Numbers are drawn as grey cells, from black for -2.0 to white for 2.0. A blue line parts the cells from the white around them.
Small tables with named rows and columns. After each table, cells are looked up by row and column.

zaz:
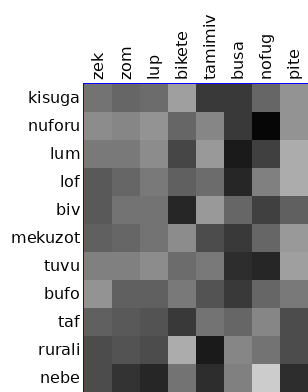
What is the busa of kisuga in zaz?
-1.1
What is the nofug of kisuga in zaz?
-0.4
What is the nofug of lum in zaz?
-1.0
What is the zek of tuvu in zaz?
0.0
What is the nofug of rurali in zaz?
-0.2
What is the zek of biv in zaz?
-0.6
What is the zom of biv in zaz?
-0.2
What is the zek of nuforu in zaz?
0.2
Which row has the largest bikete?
rurali

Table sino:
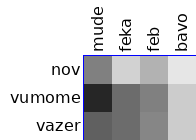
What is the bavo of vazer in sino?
1.2
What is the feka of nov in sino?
1.3
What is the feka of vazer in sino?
-0.3
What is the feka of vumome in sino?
-0.3
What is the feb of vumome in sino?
0.0
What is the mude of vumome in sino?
-1.4
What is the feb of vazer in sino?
0.1
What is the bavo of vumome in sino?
1.2
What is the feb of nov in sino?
0.8
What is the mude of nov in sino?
0.0
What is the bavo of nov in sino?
1.6
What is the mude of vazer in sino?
-0.5

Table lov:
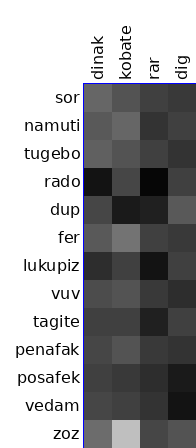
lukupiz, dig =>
-1.0
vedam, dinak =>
-0.9
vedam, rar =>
-1.2
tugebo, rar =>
-1.0
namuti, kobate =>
-0.4
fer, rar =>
-1.0
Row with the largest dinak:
zoz

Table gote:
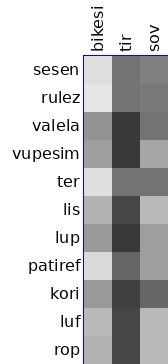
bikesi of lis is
0.8
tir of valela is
-1.1
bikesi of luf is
0.9
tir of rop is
-0.9
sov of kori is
-0.4
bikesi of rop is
0.8
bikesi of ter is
1.5
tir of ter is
-0.2
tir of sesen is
-0.2

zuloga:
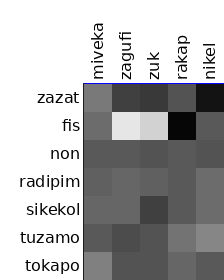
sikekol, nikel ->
-0.3
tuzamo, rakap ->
-0.2
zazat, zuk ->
-1.1
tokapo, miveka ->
0.0
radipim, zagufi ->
-0.4
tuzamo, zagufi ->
-0.8
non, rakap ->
-0.6
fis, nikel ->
-0.6
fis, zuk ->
1.3
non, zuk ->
-0.7
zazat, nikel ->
-1.7
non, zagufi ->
-0.6

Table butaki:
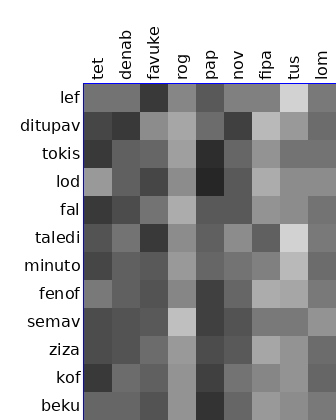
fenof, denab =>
-0.5
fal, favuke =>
-0.2
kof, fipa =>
0.1
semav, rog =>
1.0
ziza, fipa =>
0.6
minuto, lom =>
-0.3
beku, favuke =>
-0.7
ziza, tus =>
0.3
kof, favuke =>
-0.5
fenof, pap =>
-1.0
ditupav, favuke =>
0.2
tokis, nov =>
-0.4
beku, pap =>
-1.2
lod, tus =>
0.2
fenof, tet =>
-0.1
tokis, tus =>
-0.2
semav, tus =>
-0.1
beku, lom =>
-0.1
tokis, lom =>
-0.2
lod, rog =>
0.2
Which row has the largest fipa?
ditupav

